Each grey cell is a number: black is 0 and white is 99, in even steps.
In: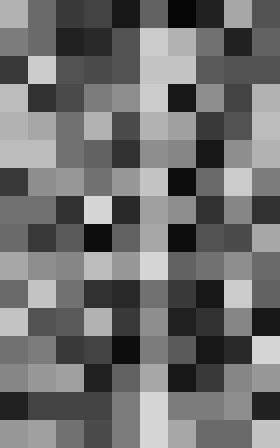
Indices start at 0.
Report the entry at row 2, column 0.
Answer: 22
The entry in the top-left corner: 69
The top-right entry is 32
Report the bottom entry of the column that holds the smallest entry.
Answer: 65
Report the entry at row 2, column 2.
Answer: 32
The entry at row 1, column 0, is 48
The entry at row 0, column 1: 41
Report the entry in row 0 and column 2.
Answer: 22
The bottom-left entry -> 59
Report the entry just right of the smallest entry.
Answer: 13
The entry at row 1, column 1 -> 41
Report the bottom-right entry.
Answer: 76
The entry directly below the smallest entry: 69
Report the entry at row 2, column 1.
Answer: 79
